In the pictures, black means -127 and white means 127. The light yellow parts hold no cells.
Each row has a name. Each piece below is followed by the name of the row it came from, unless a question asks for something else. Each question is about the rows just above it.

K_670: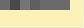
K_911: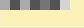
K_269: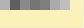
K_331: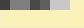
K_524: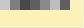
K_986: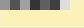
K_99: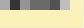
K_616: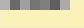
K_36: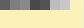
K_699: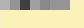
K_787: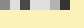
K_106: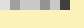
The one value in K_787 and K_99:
[-75]
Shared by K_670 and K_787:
[-54]
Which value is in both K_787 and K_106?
[94]
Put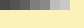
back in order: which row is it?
K_36
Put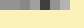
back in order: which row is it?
K_699
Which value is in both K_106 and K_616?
[32]
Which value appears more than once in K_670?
[-21]

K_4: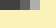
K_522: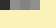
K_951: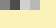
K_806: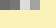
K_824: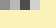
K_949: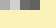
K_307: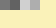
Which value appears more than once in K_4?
[-62]
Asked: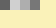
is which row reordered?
K_307
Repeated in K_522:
[15]
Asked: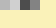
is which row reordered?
K_951

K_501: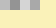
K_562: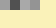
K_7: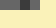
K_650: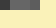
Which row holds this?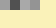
K_562
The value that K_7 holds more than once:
[-25]
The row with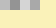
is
K_501
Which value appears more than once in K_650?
[-25]
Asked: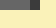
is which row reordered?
K_7

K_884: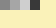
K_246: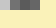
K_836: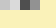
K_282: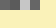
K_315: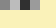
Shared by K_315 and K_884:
[6]
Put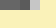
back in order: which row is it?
K_282
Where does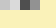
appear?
K_836
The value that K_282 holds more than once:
[-25]
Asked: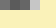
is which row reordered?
K_246
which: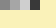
K_884

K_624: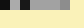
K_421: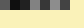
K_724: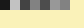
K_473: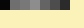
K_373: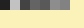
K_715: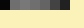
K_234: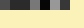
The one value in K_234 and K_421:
[-72]
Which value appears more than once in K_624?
[34]

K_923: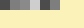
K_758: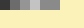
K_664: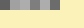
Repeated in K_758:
[10]
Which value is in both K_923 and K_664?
[-1]

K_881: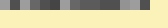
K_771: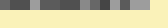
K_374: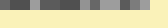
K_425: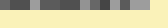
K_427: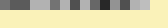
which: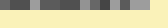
K_425
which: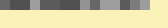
K_374
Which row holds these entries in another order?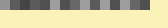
K_425
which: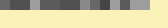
K_771
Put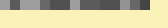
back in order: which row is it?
K_425

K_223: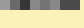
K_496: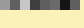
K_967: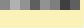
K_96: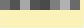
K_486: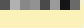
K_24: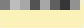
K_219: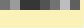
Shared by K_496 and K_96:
[-21]
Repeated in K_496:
[-32]
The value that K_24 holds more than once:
[39]

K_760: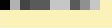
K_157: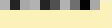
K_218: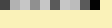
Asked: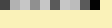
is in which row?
K_218
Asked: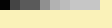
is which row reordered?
K_218

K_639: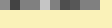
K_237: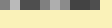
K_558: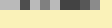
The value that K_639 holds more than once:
[0]
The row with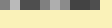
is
K_237
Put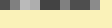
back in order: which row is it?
K_237
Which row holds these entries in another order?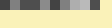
K_237
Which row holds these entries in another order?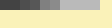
K_558
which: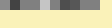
K_639

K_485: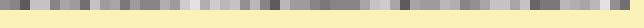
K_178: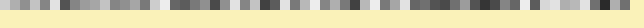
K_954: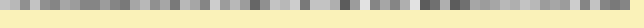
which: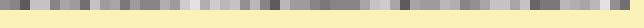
K_485
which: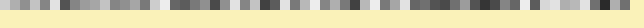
K_178
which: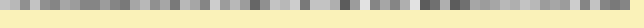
K_954
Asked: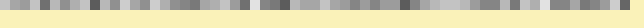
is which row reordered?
K_485

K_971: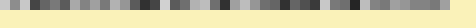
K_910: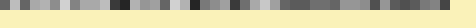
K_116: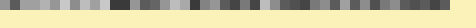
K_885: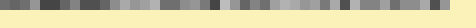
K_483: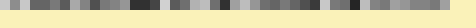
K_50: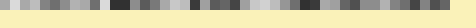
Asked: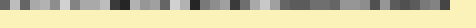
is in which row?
K_910
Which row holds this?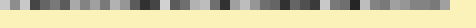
K_971
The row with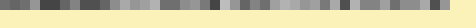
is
K_885
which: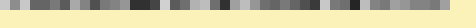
K_483

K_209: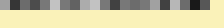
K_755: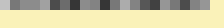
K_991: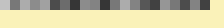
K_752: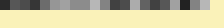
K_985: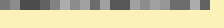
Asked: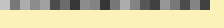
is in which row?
K_991
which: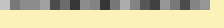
K_755

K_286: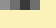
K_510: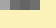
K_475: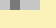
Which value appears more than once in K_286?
[-16]
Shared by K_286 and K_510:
[-16]
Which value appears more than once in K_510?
[-16]
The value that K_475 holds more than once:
[70]

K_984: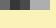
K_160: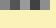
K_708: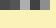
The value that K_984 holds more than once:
[46]
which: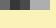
K_984

